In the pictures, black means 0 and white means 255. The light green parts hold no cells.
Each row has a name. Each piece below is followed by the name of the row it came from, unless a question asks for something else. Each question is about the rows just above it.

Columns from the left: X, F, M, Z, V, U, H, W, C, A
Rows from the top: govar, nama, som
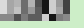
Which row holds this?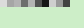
govar
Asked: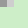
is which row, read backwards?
govar
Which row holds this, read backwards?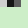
nama
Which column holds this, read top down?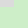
X

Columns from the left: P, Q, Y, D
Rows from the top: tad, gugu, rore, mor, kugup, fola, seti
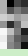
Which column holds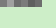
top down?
Y
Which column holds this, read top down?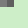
Y
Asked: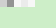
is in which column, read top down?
P
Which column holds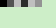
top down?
Q
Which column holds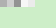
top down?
P
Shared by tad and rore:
[176]

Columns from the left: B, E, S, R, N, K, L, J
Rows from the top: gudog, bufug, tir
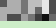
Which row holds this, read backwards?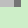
gudog
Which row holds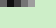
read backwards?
tir
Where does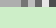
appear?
bufug

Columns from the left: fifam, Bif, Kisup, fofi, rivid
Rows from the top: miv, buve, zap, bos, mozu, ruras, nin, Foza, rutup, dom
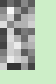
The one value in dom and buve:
[151]
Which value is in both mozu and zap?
[208]
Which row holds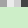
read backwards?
nin
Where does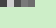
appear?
mozu
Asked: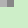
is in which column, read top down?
rivid
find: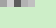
zap
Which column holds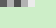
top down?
Kisup

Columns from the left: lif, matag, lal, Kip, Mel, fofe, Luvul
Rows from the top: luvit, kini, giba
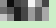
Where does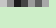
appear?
giba
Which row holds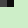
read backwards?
luvit
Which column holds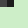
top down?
lal
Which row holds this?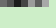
kini
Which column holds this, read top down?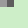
fofe
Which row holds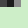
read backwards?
giba

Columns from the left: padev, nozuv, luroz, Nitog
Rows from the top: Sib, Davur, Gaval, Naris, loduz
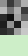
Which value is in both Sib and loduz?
[58]
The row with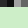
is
Gaval
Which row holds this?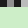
Naris
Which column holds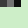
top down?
nozuv
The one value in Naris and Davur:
[187]
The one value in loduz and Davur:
[58]
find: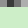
Sib

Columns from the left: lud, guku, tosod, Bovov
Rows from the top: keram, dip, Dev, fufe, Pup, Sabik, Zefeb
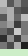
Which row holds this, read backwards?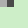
Zefeb
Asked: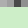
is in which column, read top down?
guku
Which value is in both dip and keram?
[87]
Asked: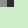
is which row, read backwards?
Sabik

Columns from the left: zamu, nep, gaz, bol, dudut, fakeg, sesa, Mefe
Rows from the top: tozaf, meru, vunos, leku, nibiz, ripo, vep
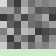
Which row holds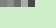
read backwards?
vep
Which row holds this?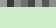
ripo
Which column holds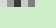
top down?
zamu
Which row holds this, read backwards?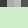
nibiz

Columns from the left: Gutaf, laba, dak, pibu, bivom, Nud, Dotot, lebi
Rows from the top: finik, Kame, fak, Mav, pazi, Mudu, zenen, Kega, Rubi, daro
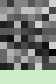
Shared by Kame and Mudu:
[162]
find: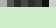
zenen
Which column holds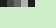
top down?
pibu

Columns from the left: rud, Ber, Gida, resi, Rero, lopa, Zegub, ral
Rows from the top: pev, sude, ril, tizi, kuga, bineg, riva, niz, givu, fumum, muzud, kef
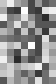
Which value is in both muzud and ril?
[141]
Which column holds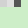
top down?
Zegub
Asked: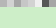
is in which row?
fumum
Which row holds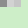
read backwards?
muzud

